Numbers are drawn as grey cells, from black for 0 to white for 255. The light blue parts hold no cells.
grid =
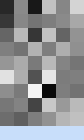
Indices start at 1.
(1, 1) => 40
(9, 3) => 126
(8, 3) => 68
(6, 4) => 229
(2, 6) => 168
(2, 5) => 138
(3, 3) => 54
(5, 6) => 117
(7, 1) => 142
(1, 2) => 138
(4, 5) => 174
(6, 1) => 225
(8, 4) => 200
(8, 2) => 131
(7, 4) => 10
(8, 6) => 186
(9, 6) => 192

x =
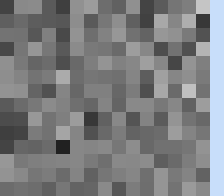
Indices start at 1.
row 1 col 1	67
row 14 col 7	102
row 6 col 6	109
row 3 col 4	128
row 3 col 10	113
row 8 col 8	132
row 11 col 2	102
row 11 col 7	133
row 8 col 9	100
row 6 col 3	115
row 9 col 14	115
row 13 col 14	132
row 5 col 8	148
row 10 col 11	104
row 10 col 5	165
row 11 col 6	135
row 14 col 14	154
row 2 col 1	95
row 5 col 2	121
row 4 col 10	157
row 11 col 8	137
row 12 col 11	140
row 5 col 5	78
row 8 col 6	111
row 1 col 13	117
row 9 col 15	104
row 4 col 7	121
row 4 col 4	119
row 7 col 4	81
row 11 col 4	107
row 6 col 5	171
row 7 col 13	106
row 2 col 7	90
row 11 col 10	141
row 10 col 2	67
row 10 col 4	114
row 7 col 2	144
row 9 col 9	136
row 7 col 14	192

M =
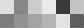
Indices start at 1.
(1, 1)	222
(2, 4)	180
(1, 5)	58

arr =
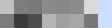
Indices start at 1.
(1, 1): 193
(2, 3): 76
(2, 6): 168
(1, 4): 138

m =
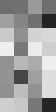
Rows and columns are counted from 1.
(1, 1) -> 111
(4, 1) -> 239
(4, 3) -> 236
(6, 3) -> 160
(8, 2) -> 200
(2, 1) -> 159
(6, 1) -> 147
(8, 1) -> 206
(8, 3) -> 120
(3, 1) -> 202
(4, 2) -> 120

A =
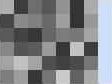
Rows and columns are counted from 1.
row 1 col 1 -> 173
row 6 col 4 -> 117
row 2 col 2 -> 138
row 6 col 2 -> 158
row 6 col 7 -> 169
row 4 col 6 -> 194
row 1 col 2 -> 60
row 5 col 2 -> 193
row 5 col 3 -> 163
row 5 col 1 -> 163
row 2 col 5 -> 158
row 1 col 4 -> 88
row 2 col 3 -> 128

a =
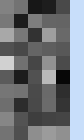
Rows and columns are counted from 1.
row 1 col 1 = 130
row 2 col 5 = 100
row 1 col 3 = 23
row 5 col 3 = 70
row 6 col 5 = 7
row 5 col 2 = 113
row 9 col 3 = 62
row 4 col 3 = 101
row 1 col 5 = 73
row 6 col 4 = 185
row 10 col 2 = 79
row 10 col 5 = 144
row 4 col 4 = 94
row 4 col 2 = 72
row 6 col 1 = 91
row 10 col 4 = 155
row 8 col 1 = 110
